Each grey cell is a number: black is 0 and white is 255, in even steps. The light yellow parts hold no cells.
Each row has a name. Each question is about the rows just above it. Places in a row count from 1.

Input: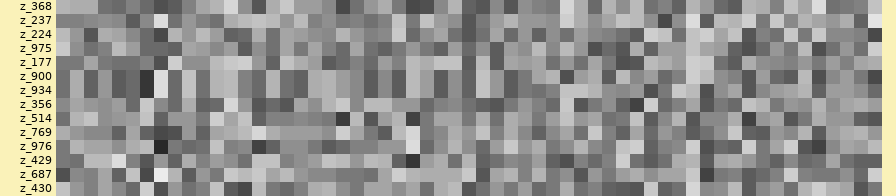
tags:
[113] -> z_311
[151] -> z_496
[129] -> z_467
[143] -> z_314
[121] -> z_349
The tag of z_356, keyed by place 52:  z_349
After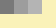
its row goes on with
[151 151 143 206 173 143 165 194 186 143  73 143 220  92 186 180 206 121
 200 137 180 165 151 173  98 228]
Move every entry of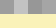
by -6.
[151 188 145 159]
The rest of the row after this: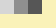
[173 200 157 157 137  73 113 151 173 121  73  80 137 180  98  86 137  86
 143 129 121 214 173 106 180 143 186 113 129  98 180 151 106  92 180 173
 129 194 165 220 113 121 129 194]
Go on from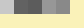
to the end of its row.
[180  92 157 173 180 151]

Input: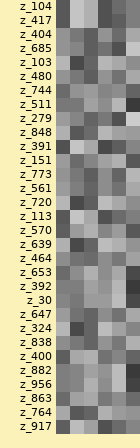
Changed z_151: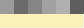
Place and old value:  6, [88]
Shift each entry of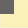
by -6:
[94]
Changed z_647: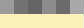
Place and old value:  5, [114]

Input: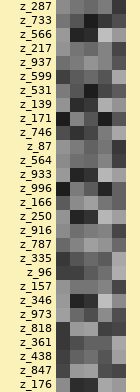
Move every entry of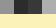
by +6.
[153  50  62 180]
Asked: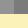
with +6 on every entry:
[153 129]
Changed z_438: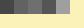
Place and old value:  1, [64]

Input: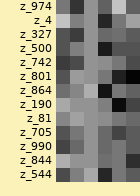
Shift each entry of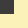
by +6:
[66]
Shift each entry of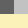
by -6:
[ 91 188]
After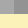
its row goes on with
[147 127  11  68]
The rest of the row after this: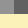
[194  97]

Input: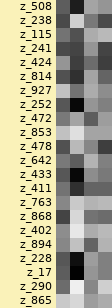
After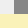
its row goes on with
[207]
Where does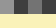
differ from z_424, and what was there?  3, [108]
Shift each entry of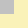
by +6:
[199]
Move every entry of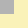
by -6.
[173]

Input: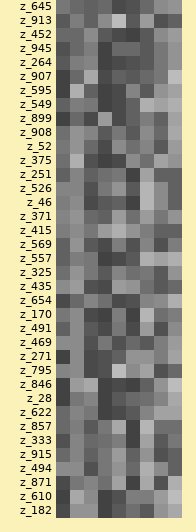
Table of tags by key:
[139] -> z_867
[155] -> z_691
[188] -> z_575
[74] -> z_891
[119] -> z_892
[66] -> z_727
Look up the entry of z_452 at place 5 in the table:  z_891
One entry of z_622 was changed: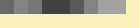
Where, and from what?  5, [74]
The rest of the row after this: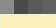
[ 66 181 139  97]

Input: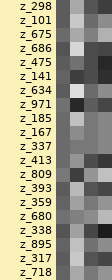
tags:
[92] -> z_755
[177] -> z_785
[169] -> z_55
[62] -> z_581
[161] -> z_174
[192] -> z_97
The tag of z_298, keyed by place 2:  z_55
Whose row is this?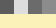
z_634
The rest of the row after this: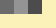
[55]
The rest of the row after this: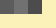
[40]
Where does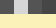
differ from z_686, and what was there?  3, [76]
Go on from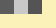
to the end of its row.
[70]

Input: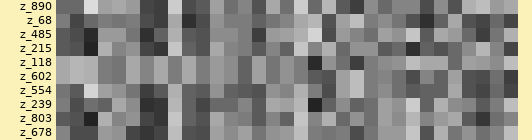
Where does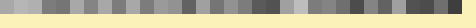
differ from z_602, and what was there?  13, [140]
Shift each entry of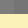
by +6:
[130 123]

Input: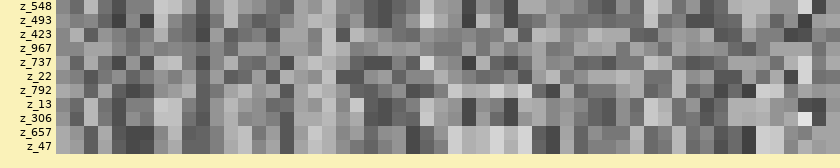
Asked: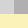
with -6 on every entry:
[206 170]
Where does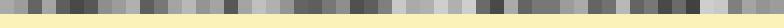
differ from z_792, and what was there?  44, [119]
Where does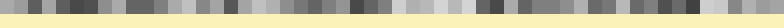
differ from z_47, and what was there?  33, [176]
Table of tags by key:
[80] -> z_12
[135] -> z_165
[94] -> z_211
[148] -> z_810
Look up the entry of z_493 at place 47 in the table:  z_12
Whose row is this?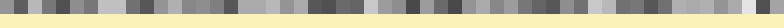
z_306
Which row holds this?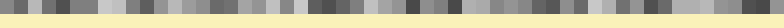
z_13

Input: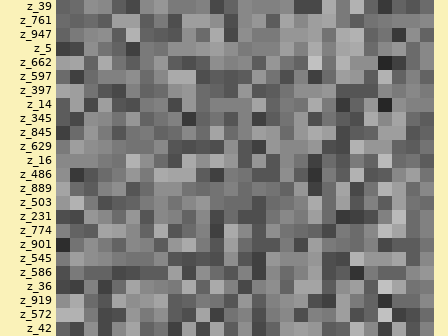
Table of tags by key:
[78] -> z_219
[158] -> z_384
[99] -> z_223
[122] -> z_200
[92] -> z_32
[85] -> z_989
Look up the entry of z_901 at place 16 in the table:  z_989
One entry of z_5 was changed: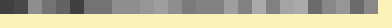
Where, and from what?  7, [122]

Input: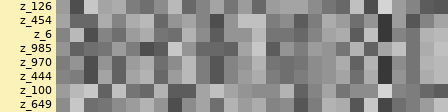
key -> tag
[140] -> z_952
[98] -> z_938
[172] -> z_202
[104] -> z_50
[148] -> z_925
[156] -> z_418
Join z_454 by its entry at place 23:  z_925
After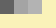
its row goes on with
[104 156 185 125  86 132 156 172 125 111 125 140 148 164 111 172  56 148
 117 172 185]
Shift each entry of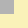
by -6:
[173]
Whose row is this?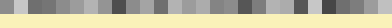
z_649
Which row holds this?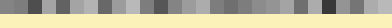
z_444
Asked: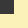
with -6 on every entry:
[50]
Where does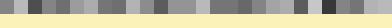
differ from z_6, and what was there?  23, [192]

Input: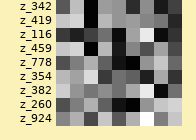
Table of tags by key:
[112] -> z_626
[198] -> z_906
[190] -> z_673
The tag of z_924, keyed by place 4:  z_906
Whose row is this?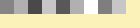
z_924
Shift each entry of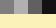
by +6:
[132 182 102  24]
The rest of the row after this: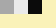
[112]
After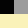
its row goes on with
[148  44 141  25  65]
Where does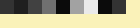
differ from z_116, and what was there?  1, [58]

